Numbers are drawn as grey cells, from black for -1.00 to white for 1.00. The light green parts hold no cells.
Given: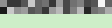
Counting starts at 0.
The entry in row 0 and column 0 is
0.12
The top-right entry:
-0.22
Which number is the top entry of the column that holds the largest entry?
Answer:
0.92
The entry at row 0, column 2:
-0.57
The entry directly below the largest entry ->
0.00
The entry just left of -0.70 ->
0.44
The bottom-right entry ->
0.34

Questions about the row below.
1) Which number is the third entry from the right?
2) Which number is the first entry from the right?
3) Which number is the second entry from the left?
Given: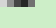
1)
-0.45
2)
-0.11
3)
0.11

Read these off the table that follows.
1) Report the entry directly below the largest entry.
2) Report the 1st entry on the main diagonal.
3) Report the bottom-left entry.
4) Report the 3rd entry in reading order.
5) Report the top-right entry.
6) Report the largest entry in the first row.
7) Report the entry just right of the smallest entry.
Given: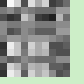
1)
0.09
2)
-0.61
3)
-0.61
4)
0.65
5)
-0.15
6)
0.96
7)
0.43

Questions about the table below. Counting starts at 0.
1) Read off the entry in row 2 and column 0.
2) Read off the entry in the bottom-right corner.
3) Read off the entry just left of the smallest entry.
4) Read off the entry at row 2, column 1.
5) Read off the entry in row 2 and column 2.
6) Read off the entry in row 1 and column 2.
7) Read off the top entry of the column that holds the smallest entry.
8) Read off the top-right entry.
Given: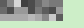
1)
0.33
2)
-0.27
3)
0.69
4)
0.33
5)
0.33
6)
0.20
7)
-0.50
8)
-0.05

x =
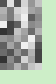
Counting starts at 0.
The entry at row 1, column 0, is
0.40
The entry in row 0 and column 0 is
-0.35
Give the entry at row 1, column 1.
-0.03
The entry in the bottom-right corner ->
0.66
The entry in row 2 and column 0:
0.29
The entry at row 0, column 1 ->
0.76
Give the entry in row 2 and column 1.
-0.03
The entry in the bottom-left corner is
-0.15
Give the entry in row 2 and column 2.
0.53
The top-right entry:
0.53
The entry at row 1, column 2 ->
0.66
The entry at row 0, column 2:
-0.35

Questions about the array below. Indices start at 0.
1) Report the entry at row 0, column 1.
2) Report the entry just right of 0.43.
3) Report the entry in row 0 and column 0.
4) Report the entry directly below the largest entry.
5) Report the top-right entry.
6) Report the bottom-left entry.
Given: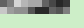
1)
-0.01
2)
0.32
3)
-0.23
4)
0.12
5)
-0.57
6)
0.56

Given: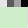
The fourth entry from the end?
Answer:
0.81
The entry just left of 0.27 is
-0.27
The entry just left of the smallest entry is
0.27

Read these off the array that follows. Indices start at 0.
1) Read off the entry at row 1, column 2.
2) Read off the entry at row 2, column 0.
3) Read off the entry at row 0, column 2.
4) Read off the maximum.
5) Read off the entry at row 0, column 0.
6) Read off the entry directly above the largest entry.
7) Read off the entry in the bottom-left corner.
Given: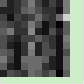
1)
-0.61
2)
-0.49
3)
-0.61
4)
0.64
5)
-0.27
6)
-0.05
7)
-0.74

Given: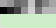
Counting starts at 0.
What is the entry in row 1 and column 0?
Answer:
-0.98
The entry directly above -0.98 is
0.29
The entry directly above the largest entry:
0.53
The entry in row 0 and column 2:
-0.17

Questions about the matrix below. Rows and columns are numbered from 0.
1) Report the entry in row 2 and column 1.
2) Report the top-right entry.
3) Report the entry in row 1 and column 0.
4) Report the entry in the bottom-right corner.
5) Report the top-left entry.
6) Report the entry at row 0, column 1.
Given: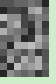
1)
0.12
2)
-0.70
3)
-0.70
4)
-0.34
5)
-0.34
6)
-0.34
